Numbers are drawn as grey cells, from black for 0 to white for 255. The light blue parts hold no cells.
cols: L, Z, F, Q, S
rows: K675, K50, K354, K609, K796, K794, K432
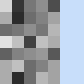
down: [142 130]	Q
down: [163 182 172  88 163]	S
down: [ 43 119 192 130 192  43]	Z
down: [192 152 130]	Q
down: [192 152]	Q

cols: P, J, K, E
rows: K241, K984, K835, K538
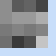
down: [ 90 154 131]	J
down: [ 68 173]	E
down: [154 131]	J
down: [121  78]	K

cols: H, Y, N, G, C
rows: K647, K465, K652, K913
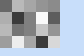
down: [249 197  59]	G
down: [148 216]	C

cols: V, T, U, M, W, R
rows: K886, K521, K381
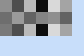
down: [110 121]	V
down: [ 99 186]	U
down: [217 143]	W

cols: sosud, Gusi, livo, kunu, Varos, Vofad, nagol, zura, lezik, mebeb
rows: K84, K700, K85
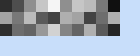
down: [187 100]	livo
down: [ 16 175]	mebeb
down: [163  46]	sosud
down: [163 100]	nagol

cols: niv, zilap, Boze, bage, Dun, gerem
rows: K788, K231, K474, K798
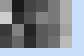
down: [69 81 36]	Boze
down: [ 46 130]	zilap

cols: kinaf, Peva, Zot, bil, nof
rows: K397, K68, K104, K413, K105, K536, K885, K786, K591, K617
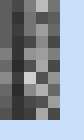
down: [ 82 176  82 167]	bil
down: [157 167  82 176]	bil
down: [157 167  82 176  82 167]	bil
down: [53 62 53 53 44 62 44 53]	Peva

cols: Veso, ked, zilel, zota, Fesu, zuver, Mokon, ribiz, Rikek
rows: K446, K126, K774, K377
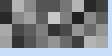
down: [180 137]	ked
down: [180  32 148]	Mokon
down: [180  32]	Mokon
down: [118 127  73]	zuver
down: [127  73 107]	zuver
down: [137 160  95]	zilel

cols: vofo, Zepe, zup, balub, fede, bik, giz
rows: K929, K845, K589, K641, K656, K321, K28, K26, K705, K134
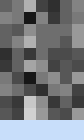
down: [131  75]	vofo
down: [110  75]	fede
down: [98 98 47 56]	vofo
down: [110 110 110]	balub

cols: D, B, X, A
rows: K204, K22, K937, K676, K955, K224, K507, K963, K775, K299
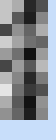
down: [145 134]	A
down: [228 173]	D

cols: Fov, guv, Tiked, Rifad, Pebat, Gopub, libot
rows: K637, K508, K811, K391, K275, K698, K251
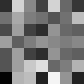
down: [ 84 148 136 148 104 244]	Pebat
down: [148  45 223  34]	Rifad
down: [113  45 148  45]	Rifad
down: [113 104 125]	Gopub
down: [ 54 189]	libot

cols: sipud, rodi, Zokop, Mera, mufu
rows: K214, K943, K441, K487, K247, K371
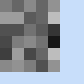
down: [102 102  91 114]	Mera
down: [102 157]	rodi

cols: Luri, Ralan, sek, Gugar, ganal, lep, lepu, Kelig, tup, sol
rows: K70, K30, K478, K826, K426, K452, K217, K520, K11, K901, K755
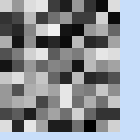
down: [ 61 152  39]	Kelig
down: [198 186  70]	Gugar

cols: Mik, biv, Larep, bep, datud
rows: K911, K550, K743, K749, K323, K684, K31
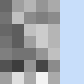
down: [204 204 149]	bep
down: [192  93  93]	biv
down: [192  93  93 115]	biv

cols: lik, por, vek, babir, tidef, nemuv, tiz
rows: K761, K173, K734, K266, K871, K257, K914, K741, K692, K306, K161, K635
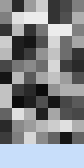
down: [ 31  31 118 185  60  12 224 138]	por
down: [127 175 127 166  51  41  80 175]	tiz
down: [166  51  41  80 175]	tiz

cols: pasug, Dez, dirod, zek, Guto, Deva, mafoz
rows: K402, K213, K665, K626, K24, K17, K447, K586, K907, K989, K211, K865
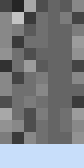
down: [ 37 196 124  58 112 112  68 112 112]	Dez
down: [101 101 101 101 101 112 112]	Deva
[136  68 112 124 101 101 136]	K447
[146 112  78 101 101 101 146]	K24

